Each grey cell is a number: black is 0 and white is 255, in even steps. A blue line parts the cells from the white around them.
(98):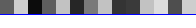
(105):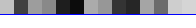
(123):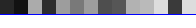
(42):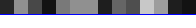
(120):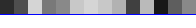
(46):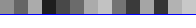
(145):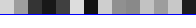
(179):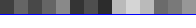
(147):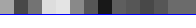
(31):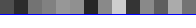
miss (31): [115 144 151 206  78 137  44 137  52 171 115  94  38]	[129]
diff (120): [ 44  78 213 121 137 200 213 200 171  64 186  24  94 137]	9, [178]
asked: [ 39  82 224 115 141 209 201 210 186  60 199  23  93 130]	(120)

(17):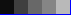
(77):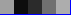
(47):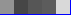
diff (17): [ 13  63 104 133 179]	5, [185]
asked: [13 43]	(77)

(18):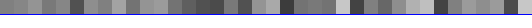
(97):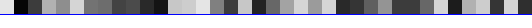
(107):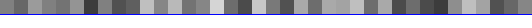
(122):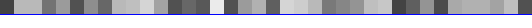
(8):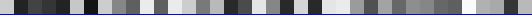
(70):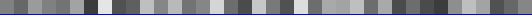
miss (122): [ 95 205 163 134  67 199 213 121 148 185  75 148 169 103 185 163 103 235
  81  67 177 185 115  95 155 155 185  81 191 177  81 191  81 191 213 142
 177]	[88]
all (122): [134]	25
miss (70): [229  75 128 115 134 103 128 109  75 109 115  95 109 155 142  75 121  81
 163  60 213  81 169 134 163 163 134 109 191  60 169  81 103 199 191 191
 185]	[221]
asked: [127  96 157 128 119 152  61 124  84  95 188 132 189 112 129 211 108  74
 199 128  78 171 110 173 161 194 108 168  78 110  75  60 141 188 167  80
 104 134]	(107)
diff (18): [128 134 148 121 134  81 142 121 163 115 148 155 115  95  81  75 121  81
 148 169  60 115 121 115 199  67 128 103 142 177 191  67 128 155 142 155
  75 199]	8, [128]
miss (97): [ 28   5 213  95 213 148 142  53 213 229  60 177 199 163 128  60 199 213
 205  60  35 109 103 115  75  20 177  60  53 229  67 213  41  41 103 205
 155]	[47]

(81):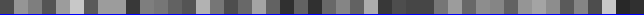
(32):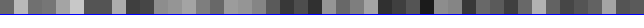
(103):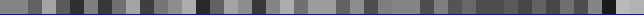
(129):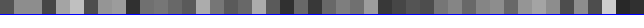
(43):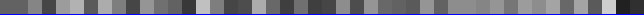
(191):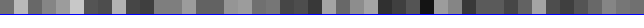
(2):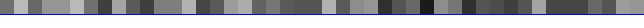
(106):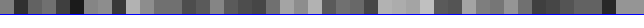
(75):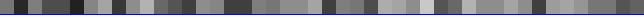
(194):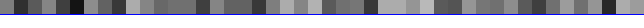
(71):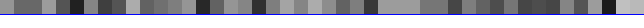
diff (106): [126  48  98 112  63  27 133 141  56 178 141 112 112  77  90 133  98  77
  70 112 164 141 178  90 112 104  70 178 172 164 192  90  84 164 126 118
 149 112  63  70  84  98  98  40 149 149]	17, [90]
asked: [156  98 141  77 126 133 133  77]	(103)
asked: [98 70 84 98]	(32)

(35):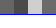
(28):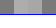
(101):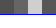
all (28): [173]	2
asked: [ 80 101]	(101)
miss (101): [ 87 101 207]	[80]

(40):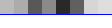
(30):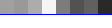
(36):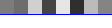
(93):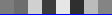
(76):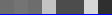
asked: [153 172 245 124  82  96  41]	(30)
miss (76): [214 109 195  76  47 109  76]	[116]

